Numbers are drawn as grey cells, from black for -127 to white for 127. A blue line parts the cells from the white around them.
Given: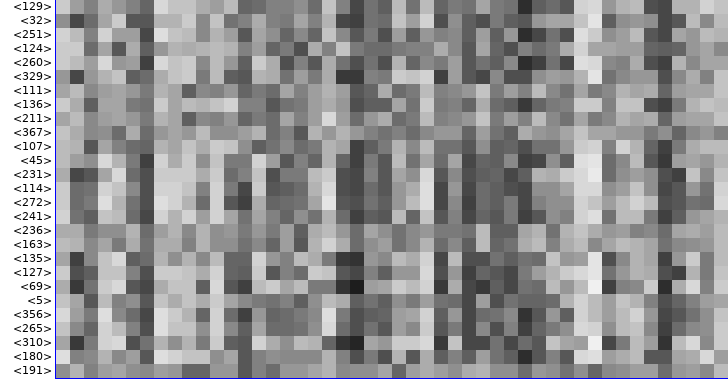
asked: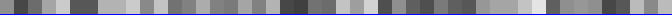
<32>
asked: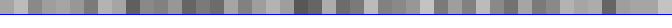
<111>

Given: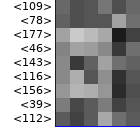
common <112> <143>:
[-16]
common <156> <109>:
[-48]
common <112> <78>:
[-16]
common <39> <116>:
[-42]
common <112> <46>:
[-16]
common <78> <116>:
[-42]

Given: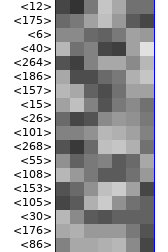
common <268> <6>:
[-21]
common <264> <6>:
[10]
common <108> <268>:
[-14]

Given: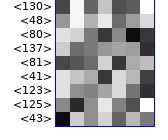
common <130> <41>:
[68]
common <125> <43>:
[15]
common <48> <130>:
[118]
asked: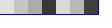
<41>
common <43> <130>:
[-27]

